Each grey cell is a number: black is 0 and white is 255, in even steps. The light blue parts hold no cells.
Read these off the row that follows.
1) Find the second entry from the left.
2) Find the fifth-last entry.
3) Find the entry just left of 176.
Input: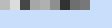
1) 220
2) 176
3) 167

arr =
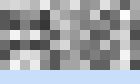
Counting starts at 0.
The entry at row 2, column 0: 88
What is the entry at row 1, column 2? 144
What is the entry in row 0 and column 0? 206
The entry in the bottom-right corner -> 78
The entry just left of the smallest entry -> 78
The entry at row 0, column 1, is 215
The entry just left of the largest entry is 117
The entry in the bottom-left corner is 164
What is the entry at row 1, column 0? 88
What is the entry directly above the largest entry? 98
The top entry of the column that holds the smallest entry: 234
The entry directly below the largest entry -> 184
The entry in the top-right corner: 173
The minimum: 55
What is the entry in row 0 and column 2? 206
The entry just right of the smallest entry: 173
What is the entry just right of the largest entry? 164
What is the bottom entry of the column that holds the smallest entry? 135

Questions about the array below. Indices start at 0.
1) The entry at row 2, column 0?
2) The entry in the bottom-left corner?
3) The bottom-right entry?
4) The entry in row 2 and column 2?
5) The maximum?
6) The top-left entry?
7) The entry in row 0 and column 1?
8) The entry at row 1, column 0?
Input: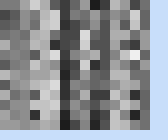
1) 91
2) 154
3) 112
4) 142
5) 239
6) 123
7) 123
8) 71

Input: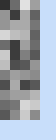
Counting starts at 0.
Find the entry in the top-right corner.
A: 159
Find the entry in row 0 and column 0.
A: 48
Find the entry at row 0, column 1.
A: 108
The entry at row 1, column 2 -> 170
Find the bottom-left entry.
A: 88
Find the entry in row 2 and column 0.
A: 149
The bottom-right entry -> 139
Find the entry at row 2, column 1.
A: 170
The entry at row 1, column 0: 149

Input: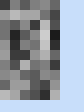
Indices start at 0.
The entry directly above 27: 80
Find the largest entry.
205
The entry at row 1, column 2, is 166
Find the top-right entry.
103
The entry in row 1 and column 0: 156
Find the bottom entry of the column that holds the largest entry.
47
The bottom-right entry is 176
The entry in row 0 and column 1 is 127
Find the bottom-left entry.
185
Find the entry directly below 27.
47
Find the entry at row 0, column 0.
59
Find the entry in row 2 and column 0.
115
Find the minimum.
27
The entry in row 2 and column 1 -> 91

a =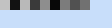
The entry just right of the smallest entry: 124
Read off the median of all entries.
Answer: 113

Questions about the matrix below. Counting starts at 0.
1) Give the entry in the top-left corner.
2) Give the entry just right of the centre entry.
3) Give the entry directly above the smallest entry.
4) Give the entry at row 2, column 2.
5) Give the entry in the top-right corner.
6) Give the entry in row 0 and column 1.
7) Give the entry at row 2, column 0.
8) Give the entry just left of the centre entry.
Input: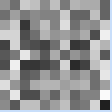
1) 148
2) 100
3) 250
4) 54
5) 100
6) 111
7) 159
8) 88

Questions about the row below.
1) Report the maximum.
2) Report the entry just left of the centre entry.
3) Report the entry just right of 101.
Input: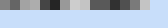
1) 205
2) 153
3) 163

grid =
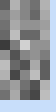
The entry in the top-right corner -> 178
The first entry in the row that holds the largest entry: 59
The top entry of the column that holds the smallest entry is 95
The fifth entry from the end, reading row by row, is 113
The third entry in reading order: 134
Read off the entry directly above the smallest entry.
104
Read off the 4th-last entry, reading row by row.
169
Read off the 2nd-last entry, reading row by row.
71
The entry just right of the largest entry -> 146
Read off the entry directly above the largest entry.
104
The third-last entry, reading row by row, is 95

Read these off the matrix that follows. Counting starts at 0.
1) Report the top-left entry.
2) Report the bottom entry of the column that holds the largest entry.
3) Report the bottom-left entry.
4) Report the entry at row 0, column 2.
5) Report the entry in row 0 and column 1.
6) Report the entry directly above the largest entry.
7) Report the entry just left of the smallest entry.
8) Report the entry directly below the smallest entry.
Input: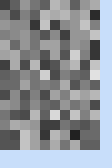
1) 63
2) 96
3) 84
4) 150
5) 96
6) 195
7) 150
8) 171

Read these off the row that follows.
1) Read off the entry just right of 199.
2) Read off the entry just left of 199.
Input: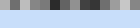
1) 134
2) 157
